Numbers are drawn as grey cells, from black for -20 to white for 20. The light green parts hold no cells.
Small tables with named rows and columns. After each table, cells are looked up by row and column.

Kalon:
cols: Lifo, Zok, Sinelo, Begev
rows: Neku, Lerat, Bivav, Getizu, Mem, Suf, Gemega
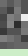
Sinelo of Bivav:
-2
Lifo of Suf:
0
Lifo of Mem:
-11
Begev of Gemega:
-4
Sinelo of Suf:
-4
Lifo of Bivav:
-9

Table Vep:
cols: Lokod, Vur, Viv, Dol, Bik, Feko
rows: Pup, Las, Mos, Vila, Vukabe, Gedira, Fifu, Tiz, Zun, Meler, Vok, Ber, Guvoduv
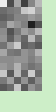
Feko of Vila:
-7
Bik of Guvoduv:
3
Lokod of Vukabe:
2
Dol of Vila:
0
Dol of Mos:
1
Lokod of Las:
-3
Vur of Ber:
5
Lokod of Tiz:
6
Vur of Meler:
2
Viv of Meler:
8
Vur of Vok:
-6
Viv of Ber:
-5
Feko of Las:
5
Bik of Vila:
-15
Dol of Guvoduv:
-6
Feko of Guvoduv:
-1
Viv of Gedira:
2

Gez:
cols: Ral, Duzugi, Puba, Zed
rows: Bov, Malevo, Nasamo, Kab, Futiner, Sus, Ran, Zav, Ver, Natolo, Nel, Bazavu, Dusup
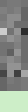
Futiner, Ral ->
12
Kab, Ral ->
0
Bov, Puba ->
-1
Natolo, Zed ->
-2
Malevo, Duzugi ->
-1
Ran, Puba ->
0
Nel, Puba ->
-10
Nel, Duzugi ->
3
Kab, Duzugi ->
2
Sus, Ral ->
0
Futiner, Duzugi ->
-2

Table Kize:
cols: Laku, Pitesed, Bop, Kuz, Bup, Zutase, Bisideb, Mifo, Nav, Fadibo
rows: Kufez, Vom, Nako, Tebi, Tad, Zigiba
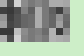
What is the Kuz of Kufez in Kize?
2
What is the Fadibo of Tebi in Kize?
-4
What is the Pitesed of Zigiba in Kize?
-8
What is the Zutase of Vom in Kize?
7
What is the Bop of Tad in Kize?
10
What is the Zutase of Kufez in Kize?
1
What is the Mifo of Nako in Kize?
-4
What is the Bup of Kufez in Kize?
-1
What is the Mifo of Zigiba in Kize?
8
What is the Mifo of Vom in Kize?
-5

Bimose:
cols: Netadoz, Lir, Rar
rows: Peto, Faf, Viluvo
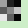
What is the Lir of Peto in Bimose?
-15
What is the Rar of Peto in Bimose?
-19
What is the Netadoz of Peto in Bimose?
5
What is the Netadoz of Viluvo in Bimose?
16
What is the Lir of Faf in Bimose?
1
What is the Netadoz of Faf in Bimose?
-6
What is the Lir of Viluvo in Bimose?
-5
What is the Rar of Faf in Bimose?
11
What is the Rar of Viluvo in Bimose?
-19

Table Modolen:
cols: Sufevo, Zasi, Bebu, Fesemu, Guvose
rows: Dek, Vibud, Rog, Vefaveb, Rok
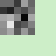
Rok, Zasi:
6
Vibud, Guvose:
-2
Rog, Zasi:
8
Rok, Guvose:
-4
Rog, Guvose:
6
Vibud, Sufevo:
-12
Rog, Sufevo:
6
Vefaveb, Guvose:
0
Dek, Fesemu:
5
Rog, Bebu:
2
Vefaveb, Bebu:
-9
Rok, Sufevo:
2
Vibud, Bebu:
-5
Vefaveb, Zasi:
16
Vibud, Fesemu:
-8
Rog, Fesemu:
-19

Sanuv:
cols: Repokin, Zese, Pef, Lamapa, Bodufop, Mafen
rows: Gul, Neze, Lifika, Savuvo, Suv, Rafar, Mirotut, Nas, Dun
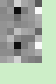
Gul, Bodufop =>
4
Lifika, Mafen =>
7
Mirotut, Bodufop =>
4
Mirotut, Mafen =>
19
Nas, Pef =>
-3
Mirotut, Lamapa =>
-1
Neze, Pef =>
-18
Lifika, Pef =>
-3
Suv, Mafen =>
-4
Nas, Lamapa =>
3

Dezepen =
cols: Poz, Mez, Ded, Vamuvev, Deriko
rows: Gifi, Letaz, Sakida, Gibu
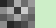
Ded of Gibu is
-11
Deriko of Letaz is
-1
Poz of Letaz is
2
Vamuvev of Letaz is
12
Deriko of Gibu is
-1
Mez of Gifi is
-9
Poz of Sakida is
-6
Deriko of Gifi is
4
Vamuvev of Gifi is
-3
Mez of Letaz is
8
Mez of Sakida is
-2
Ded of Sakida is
6

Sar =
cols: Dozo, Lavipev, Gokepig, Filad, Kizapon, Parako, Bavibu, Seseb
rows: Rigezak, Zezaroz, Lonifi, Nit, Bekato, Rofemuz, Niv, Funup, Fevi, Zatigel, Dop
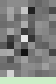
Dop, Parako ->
-3
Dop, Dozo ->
2
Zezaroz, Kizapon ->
-15
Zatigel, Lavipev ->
-3
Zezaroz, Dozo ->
1
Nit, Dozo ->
-3
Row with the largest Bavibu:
Zatigel

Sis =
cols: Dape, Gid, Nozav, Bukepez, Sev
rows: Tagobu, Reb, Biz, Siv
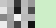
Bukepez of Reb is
10
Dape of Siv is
17
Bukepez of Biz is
9
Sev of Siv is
-17
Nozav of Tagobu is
-11
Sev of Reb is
-8
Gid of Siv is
4
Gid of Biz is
5
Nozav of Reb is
-16
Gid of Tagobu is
9
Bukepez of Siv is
11
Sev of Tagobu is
4
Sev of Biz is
9
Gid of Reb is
7
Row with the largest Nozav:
Biz

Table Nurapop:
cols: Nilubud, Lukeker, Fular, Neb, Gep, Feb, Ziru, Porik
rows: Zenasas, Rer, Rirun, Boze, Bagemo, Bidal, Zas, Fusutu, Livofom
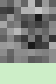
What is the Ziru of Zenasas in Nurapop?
4
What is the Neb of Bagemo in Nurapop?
2
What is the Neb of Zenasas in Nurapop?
-4
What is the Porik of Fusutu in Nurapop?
2
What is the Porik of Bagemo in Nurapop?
2
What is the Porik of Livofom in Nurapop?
2
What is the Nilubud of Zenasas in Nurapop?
-1
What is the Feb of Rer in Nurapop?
11
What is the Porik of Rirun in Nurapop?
-7
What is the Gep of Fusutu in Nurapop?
3
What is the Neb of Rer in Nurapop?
8
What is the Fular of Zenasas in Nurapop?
3
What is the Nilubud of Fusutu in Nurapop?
2
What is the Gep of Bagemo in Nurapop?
-5
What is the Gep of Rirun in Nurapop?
-5
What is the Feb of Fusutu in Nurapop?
1
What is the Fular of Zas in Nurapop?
3
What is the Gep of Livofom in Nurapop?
-6
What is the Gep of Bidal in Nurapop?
-1
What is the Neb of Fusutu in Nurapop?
2

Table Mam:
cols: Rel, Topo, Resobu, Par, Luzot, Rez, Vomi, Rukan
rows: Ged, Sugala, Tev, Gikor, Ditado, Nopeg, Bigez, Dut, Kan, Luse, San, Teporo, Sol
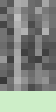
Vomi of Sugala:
-1
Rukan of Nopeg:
-4
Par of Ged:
6
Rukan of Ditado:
-4
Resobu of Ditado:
6
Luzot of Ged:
-3
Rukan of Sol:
-2
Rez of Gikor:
-3
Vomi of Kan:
-2
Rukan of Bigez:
-7
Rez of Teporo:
1
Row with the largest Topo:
Sugala

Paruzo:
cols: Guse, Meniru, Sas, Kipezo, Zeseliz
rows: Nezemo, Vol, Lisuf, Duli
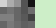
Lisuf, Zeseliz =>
-10
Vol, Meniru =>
-2
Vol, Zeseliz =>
-3
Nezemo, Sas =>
3
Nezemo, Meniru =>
7
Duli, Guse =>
-4
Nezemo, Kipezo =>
-7

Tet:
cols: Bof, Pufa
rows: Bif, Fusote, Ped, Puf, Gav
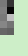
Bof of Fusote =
0
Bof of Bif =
-1
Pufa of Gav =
-5
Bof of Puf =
1
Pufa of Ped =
10
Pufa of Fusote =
-19
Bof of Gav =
-4
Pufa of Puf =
-2
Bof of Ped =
-1
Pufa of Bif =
-12

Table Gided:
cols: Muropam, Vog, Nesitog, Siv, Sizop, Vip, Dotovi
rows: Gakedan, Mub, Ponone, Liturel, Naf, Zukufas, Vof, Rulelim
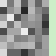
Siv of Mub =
-14
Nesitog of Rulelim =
-4
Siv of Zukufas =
1
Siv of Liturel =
2
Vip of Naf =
1
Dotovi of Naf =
-6
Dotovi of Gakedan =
7
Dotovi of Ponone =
-8
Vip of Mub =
1
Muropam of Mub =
-9
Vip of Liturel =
2
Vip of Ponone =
3
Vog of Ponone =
17
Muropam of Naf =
-8
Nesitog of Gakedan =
10

